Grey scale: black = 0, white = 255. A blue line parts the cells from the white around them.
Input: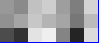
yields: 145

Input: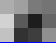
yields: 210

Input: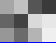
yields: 101

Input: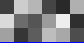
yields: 218

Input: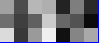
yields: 111

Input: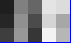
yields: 38

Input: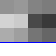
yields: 211

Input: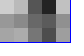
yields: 152

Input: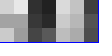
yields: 163
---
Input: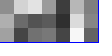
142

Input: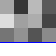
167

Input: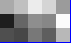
170

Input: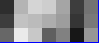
46

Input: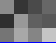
140

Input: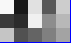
248

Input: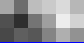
167

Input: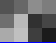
83
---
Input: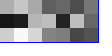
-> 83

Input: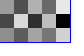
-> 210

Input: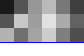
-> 78

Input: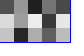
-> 188

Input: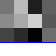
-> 110

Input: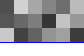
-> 60
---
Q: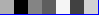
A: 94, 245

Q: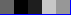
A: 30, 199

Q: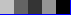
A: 52, 195

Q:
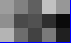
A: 81, 193

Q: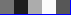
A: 172, 251

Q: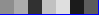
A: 193, 223

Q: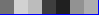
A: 62, 210
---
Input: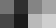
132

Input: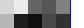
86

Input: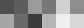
209

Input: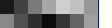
194

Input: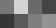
105

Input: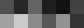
17

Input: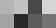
71

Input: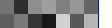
150

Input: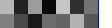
47
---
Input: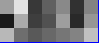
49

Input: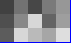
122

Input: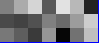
184

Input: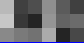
91

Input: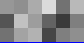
114

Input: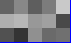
124

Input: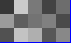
67

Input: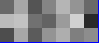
148
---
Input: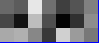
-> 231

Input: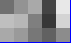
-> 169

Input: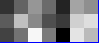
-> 150

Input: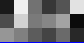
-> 114

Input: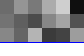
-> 121

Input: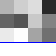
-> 221
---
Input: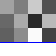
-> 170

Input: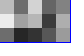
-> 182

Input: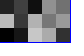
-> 178

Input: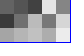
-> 187

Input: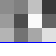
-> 77

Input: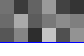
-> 121

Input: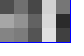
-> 98
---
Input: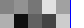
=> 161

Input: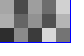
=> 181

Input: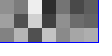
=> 100

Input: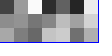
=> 211

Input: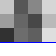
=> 185

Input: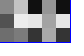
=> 230
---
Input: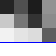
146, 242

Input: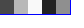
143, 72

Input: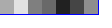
142, 171

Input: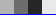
233, 180

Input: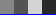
41, 134

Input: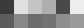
237, 93
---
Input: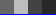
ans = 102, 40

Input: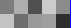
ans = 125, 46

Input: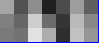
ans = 165, 149

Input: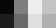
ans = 7, 175

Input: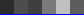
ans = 44, 93

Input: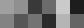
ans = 159, 100
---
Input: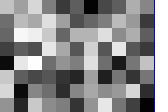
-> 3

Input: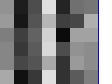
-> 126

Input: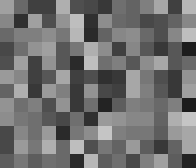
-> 35

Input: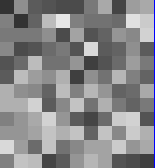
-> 63

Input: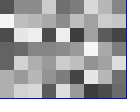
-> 106

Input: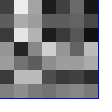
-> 122

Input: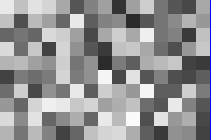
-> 66
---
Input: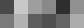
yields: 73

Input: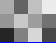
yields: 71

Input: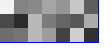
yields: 50

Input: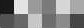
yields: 69

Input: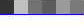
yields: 92

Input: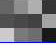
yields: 53

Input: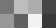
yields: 70

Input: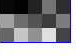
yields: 8

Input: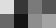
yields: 55

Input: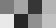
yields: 54
